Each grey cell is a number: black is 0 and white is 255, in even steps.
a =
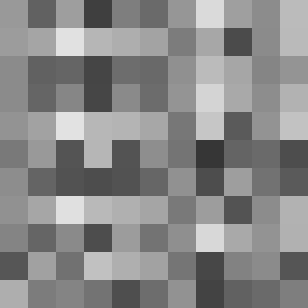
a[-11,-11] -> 153
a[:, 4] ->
[126, 174, 109, 138, 180, 83, 82, 176, 156, 175, 78]
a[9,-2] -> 139
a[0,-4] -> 218
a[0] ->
[153, 97, 158, 63, 126, 106, 150, 218, 159, 140, 187]
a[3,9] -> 141
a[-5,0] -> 141
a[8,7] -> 216
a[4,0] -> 147
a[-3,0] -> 132
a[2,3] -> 69
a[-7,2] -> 226
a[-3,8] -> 169
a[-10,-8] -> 182
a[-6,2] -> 84
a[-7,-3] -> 90
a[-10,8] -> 75
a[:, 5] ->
[106, 163, 105, 108, 167, 142, 102, 165, 115, 162, 109]
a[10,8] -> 97
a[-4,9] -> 140
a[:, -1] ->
[187, 186, 148, 178, 194, 77, 90, 178, 177, 85, 126]
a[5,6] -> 116
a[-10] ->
[156, 165, 225, 182, 174, 163, 124, 167, 75, 139, 186]
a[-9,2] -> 101
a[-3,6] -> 143
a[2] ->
[139, 97, 101, 69, 109, 105, 144, 187, 166, 133, 148]
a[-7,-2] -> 147
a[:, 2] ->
[158, 225, 101, 134, 226, 84, 82, 224, 138, 113, 132]
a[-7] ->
[147, 162, 226, 183, 180, 167, 119, 198, 90, 147, 194]
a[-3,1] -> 101

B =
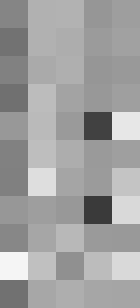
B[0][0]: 133
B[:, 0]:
[133, 114, 129, 112, 152, 129, 128, 151, 135, 245, 113]
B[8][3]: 154
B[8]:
[135, 166, 184, 154, 153]
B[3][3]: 152
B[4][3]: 65
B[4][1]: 186
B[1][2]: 173
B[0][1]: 177
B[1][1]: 177
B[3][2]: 163
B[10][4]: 165
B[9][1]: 192

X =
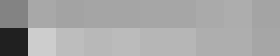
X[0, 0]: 131
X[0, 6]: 166
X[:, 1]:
[168, 205]
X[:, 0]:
[131, 32]
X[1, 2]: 189

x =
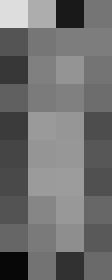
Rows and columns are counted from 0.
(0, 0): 221
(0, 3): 117
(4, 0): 59
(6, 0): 73
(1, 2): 125
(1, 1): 118
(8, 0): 102
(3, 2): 128
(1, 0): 84
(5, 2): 151
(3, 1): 123
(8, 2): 142

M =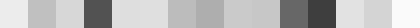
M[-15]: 236
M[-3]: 226
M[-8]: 174
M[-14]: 192
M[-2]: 212

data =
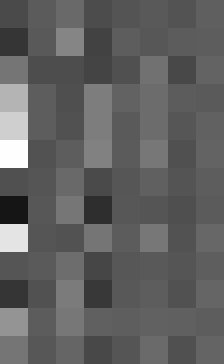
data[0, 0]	74
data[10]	[53, 81, 123, 56, 88, 93, 81, 101]
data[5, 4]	91
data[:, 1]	[91, 89, 77, 93, 93, 82, 85, 87, 85, 90, 81, 92, 87]
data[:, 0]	[74, 53, 117, 180, 207, 254, 80, 21, 228, 85, 53, 148, 117]
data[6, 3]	74
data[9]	[85, 90, 109, 70, 87, 89, 85, 94]
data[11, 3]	96
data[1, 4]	93
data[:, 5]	[89, 87, 113, 108, 108, 119, 96, 85, 119, 89, 93, 97, 106]
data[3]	[180, 93, 79, 125, 98, 108, 92, 90]
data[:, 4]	[84, 93, 80, 98, 90, 91, 86, 87, 92, 87, 88, 94, 85]
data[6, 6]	84
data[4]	[207, 93, 81, 125, 90, 108, 86, 97]
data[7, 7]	91
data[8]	[228, 85, 82, 117, 92, 119, 82, 103]
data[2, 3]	68
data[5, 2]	93

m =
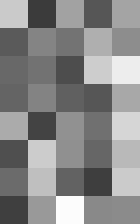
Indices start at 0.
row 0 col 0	202
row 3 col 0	100
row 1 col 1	132
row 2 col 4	237
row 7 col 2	252
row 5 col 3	102
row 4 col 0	171
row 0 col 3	86
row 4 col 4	214
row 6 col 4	203
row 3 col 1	131
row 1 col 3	175
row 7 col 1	153

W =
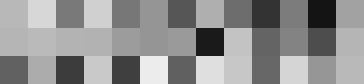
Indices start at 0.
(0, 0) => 184
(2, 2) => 60
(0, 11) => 20
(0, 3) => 208
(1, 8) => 195
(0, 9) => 51
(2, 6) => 96
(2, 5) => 236
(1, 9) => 100
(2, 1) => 172
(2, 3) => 201
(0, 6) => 86
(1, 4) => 156

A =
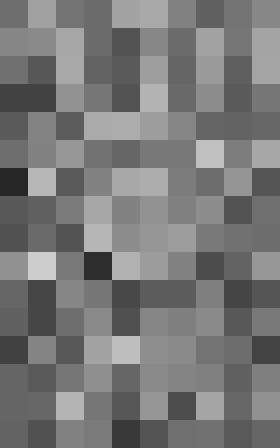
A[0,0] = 110
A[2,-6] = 90
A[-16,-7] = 108
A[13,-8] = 118
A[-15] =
[134, 138, 166, 108, 82, 135, 108, 163, 118, 164]
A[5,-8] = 151
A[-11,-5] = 120
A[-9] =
[88, 96, 122, 166, 130, 146, 128, 141, 82, 111]
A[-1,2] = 129
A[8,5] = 150
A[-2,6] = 77
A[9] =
[145, 205, 121, 45, 177, 156, 130, 76, 99, 152]
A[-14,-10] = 112
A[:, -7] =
[108, 108, 99, 118, 170, 114, 130, 166, 181, 45, 119, 137, 162, 143, 118, 122]
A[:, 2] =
[116, 166, 169, 146, 92, 151, 89, 122, 83, 121, 134, 110, 88, 118, 180, 129]
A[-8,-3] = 121
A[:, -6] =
[163, 82, 90, 83, 173, 102, 168, 130, 141, 177, 72, 80, 190, 102, 87, 57]
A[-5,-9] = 70
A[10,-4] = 92
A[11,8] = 88
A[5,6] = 120
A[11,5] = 133
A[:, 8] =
[115, 118, 95, 90, 99, 125, 148, 82, 113, 99, 69, 88, 109, 96, 103, 89]
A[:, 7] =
[97, 163, 154, 140, 101, 192, 109, 141, 121, 76, 127, 138, 115, 128, 165, 113]
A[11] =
[97, 70, 110, 137, 80, 133, 127, 138, 88, 121]
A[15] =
[99, 81, 129, 122, 57, 84, 111, 113, 89, 102]
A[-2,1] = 103

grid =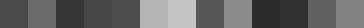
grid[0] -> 74
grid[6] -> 197
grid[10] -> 49
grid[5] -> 181
